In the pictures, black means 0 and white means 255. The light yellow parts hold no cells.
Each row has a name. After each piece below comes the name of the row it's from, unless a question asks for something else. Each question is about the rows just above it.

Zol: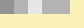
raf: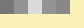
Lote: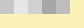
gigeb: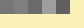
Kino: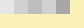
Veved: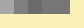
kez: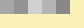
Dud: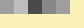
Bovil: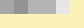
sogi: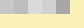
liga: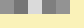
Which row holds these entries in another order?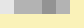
Zol
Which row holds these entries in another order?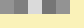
liga
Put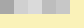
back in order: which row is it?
sogi
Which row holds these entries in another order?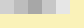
Lote
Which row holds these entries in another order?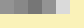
raf
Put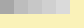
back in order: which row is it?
sogi
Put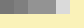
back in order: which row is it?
liga

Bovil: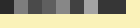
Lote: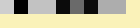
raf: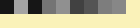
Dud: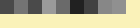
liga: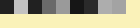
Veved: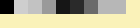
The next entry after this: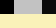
[106]
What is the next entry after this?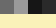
[173]

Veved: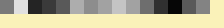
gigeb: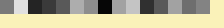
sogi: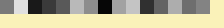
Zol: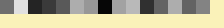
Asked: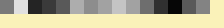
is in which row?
Veved
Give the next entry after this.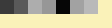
[48]
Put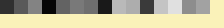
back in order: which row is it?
sogi
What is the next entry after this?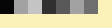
[131]

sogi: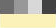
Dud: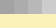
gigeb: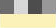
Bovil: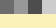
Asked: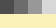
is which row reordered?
gigeb
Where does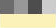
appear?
Bovil
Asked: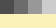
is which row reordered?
Bovil
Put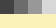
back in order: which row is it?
sogi
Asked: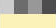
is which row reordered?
Bovil
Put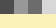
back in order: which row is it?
gigeb
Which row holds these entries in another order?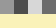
gigeb

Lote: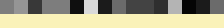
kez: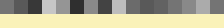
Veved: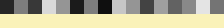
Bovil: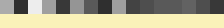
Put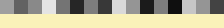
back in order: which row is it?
Veved
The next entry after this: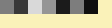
[198]

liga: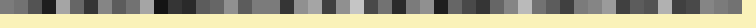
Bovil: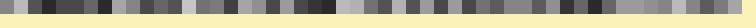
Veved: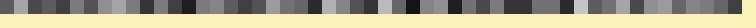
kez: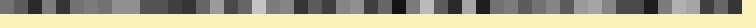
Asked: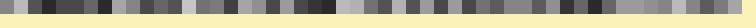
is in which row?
Bovil
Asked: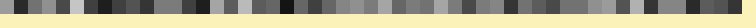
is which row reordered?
Veved
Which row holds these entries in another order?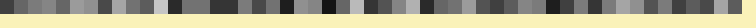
Veved
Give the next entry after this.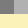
[165]
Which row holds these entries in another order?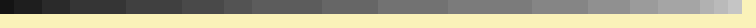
kez

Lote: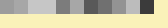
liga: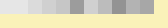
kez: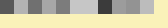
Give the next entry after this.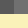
[147]
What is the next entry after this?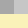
[198]
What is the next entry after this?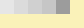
[208]
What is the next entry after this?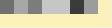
[147]
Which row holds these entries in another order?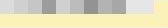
liga
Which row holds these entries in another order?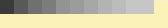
kez

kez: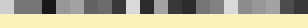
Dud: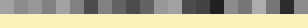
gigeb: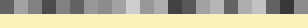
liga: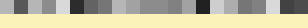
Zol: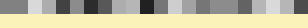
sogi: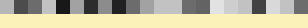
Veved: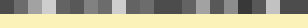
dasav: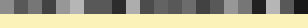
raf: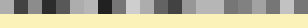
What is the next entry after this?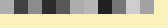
[118]
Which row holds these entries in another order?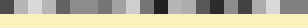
Zol
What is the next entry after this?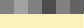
[76]

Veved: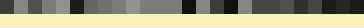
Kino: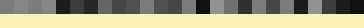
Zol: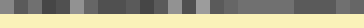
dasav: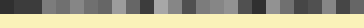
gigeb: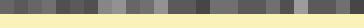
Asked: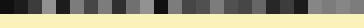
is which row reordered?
Kino
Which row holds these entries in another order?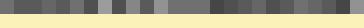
Zol
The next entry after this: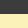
[124]
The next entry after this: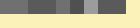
[112]
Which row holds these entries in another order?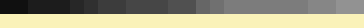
Kino
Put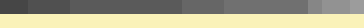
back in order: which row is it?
gigeb
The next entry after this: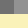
[90]

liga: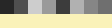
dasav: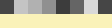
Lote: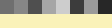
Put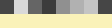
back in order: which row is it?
dasav
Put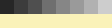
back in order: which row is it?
liga
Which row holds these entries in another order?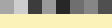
Lote
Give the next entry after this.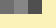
[166]
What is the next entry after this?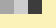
[154]
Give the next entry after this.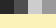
[60]
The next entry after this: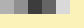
[70]

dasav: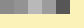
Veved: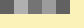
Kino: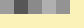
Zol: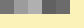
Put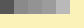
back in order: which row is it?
dasav
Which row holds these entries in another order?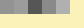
Kino
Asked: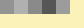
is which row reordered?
Kino
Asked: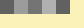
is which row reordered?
Veved
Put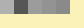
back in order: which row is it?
Kino
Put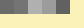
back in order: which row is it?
Zol

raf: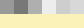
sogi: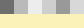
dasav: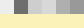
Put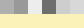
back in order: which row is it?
dasav
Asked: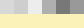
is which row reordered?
raf
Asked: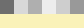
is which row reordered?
dasav

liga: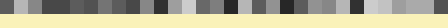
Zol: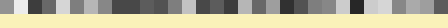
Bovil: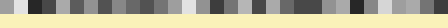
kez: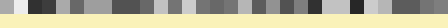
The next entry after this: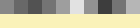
[72]
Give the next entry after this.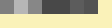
[126]
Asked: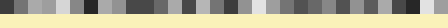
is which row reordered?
Bovil

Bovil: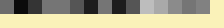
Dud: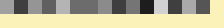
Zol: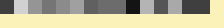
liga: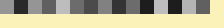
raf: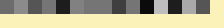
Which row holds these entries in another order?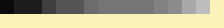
raf
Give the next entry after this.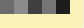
[209]
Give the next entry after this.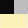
[29]
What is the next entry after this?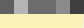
[117]
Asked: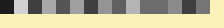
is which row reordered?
Dud
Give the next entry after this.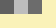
[75]

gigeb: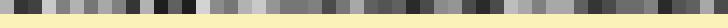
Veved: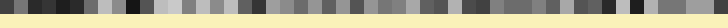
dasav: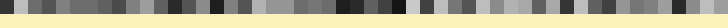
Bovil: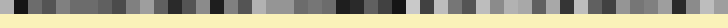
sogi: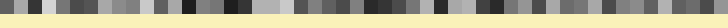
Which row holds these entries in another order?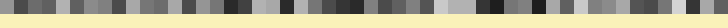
sogi
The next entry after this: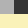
[65]
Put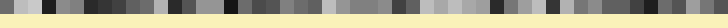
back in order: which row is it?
dasav
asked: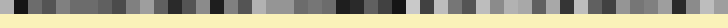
Bovil

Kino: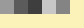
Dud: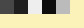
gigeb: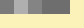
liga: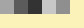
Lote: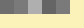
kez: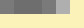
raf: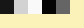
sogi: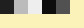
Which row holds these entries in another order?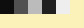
sogi
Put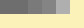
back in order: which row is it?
gigeb
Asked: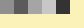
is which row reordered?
liga
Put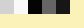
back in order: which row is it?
raf
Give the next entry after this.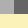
[122]
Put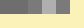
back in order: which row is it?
kez
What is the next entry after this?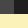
[238]

